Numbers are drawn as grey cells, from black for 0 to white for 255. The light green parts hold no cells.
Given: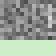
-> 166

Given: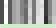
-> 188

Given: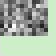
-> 103

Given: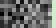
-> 134

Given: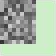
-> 133

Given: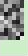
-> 202

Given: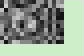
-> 93

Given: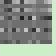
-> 180

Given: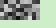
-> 151
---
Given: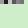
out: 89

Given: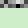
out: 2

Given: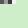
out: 157

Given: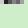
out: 133

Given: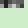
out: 203

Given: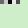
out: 8

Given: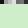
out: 104
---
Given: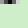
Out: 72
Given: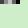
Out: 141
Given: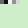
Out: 18
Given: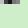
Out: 65
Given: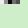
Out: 141
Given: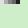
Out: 172
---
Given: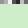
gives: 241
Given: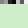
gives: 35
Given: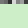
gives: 48
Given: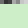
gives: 66
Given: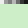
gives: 124
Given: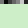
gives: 63
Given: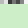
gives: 58
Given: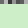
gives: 56
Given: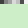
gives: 162
